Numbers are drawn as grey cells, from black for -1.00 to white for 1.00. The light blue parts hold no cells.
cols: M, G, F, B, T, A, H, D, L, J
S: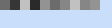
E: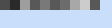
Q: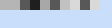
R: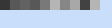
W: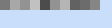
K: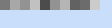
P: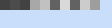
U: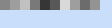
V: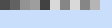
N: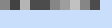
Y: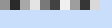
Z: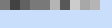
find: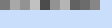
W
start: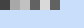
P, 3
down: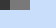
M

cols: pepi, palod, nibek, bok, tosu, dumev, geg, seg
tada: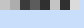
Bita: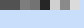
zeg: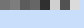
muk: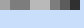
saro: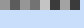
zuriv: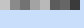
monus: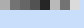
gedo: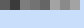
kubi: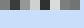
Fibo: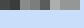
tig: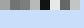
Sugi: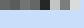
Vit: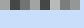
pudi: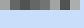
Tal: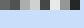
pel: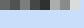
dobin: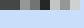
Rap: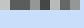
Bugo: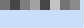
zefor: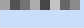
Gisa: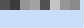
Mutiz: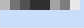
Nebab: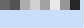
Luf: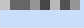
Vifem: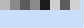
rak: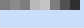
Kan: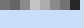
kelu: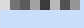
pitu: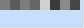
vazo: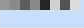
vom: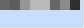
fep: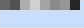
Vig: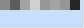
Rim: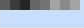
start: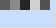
vazo, 3
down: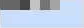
pepi
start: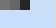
Sugi, 3
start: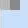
Vifem, 1
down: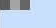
geg
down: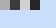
tosu

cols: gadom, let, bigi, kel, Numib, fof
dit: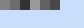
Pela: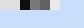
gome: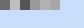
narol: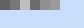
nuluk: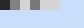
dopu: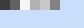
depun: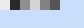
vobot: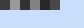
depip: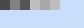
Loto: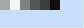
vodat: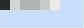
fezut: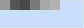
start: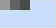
dit, 4
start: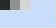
depun, 2
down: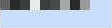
gadom

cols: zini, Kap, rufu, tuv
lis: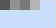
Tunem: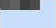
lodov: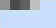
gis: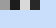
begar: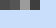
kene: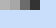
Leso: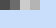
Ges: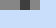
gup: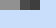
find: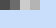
Leso
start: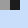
gis, 1
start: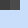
Tunem, 3
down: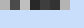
tuv

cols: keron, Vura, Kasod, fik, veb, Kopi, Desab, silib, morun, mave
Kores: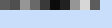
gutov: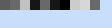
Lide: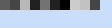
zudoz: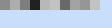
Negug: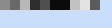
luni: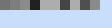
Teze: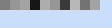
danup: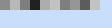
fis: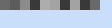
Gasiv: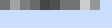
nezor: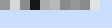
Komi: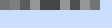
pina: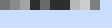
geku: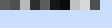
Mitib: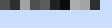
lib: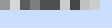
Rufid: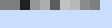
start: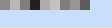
danup, 1
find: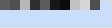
geku
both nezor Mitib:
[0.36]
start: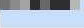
pina, 1
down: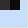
Desab
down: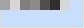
Vura

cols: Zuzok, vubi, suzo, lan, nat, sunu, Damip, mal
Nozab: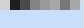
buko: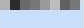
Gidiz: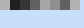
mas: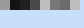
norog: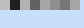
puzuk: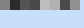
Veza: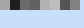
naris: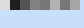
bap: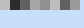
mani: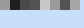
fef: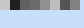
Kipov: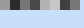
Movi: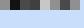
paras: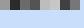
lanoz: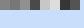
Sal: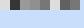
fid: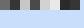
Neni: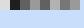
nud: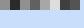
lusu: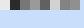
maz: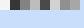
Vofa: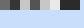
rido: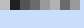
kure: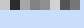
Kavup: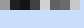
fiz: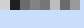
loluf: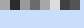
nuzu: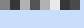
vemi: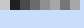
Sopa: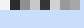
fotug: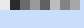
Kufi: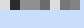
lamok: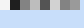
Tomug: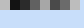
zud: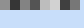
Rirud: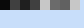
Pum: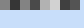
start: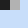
norog, 2
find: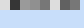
Sal
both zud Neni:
[-0.07]
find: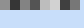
zud
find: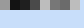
mas

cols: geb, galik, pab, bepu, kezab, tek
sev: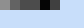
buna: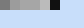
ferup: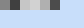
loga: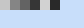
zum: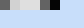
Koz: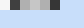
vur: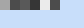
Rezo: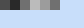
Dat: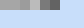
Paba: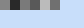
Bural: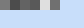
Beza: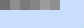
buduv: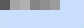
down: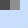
galik
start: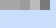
Dat, 1
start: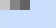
loga, 1
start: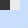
vur, 4
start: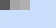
buduv, 1

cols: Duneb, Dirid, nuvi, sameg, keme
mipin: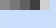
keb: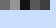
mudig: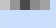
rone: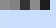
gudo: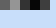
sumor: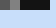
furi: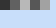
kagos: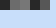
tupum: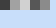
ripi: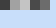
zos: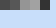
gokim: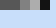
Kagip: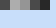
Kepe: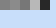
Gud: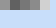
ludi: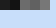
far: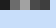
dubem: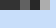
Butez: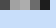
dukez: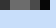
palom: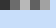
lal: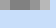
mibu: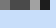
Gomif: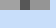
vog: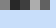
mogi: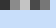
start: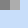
gokim, 3
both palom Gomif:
[0.27]
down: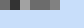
Dirid
